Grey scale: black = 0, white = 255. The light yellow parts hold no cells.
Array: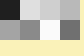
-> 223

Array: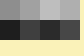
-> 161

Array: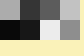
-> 53

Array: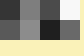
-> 126

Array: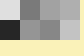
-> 122

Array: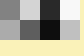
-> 212

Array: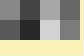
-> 68
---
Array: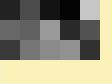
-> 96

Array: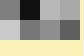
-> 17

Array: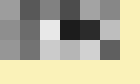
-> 108

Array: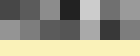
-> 91

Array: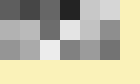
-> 186

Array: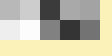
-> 205
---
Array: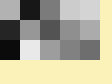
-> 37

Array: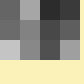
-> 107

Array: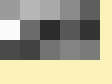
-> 250

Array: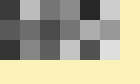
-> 89

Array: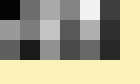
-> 153

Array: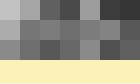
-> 172

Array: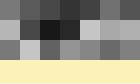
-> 182

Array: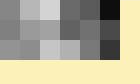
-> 128

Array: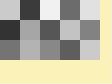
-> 51
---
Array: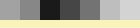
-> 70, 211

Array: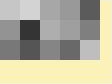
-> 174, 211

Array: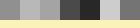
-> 74, 205

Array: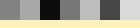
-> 119, 217

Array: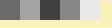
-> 64, 233

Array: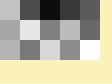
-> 128, 253

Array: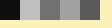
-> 113, 191

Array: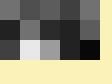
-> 42, 231

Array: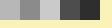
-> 202, 202
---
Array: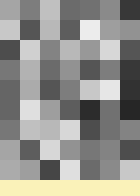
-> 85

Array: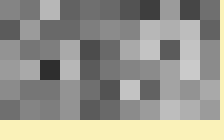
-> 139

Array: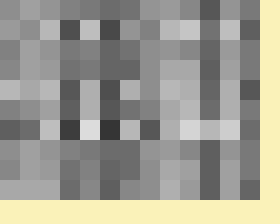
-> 121

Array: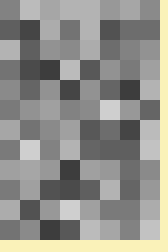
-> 146

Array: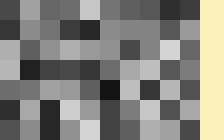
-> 102

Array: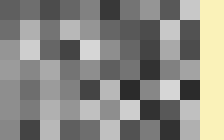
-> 76
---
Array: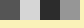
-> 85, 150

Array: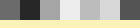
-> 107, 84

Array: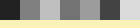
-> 34, 219

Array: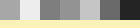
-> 167, 36

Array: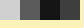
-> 208, 62

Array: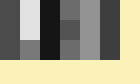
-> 75, 62

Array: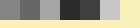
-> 132, 199
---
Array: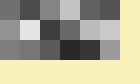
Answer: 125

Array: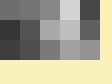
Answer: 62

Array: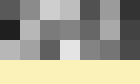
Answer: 183

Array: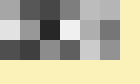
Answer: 79

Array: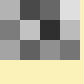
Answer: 164

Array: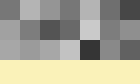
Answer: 167

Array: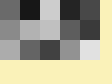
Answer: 172

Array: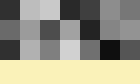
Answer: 48

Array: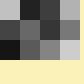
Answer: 21

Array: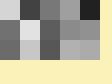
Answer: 107
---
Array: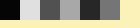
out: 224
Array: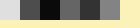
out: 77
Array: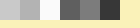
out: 179
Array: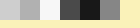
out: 177
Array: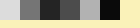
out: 117
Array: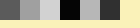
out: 160
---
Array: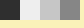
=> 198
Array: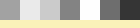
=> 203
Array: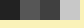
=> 64
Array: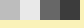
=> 103
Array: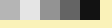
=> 147
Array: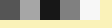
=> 23
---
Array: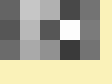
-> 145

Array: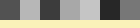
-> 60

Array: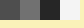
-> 38

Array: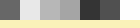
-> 183

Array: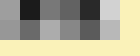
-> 172

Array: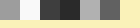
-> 62

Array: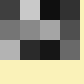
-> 22

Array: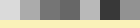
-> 117
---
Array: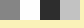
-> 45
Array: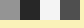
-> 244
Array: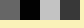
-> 195
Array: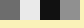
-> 17
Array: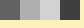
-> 210
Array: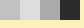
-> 171
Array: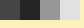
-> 151
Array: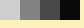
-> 72
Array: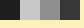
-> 143
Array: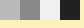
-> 240
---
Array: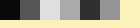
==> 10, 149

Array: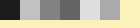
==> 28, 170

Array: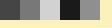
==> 69, 143

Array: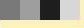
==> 121, 215

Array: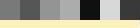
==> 121, 57

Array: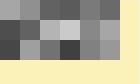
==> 166, 152

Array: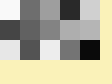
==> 249, 10

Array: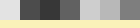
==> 227, 126
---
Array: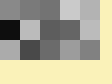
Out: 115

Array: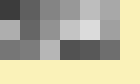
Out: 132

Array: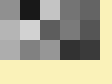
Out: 196

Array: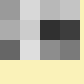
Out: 184

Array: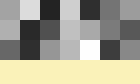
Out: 35

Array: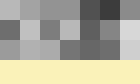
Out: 147

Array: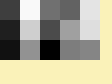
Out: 112
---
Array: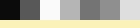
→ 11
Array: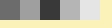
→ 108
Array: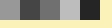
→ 152
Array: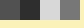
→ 81
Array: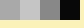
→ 169
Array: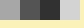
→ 167
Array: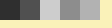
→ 47
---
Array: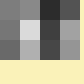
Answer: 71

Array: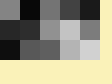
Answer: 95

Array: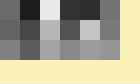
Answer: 164

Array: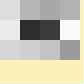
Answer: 195

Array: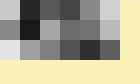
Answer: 128

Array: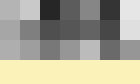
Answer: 120
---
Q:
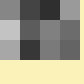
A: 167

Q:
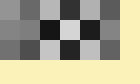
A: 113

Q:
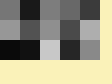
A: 10

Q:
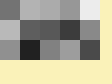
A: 144

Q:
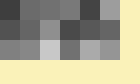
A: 128

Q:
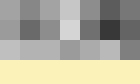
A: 191

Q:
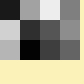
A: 181

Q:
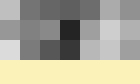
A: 219
